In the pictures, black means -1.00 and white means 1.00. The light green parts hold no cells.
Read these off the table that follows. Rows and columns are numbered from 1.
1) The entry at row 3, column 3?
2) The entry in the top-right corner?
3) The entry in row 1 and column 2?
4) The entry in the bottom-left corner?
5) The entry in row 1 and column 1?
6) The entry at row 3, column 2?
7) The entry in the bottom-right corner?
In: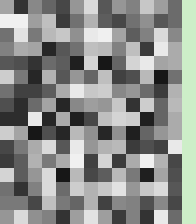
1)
-0.05
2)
-0.16
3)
-0.60
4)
0.18
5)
0.29
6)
0.77
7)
-0.16

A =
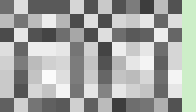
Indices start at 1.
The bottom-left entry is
-0.25
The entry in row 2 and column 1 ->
0.47
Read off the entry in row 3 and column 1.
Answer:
-0.41
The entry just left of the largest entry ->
0.53
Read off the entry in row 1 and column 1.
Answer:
-0.14
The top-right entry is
-0.36
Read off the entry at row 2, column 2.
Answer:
-0.08
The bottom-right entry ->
-0.36
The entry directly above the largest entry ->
0.63
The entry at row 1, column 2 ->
0.74
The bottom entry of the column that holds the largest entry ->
-0.25
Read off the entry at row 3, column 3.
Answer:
-0.36
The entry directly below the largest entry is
0.53
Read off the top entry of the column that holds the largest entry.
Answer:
-0.30

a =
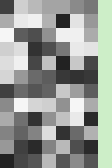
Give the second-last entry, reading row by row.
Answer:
0.08
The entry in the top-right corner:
-0.07
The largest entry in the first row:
0.62
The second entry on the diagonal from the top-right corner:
0.78
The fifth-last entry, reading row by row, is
-0.33
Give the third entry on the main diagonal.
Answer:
-0.39
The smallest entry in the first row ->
-0.50
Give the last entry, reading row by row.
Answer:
-0.33
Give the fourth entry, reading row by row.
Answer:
0.29
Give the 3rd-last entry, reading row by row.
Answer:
-0.33
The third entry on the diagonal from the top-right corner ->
0.88
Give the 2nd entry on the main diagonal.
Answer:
0.83
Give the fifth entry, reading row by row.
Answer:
0.29
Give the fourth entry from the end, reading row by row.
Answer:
0.45
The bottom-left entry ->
-0.73

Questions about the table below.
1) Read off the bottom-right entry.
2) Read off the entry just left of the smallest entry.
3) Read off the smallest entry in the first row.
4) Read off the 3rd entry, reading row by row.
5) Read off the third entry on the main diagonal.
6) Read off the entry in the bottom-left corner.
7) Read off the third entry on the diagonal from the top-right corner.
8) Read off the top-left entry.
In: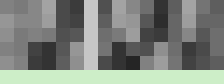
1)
-0.26
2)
-0.60
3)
-0.60
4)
0.06
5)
0.01
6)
0.12
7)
0.06
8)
0.01

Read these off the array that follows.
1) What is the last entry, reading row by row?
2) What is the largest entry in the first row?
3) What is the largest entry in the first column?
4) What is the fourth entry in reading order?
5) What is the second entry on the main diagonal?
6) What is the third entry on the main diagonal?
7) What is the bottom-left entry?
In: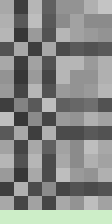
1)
0.27
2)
0.54
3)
0.49
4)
-0.25
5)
-0.30
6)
0.21
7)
0.32

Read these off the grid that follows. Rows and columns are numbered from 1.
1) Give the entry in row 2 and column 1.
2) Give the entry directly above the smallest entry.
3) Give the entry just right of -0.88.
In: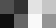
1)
-0.88
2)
-0.37
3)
-0.20

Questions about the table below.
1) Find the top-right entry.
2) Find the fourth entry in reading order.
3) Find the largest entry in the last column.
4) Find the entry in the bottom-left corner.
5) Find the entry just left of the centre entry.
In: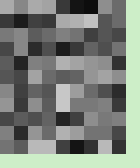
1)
-0.16
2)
0.28
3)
0.11
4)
-0.10
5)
-0.16

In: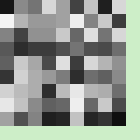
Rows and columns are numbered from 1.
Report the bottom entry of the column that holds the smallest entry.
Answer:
-0.88
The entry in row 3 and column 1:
0.03
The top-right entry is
0.69
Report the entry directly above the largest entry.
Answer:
-0.82
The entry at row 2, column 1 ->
0.92
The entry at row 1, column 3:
-0.09
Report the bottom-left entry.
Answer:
0.26
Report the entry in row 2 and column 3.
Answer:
0.20
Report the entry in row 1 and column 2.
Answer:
0.08
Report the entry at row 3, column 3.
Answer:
0.14
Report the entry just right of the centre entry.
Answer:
-0.53
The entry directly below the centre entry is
-0.03
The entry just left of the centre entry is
-0.42
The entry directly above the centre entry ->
-0.37

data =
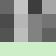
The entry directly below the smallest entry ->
0.02
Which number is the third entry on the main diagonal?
0.02
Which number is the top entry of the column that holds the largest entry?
0.54
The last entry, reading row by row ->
-0.24
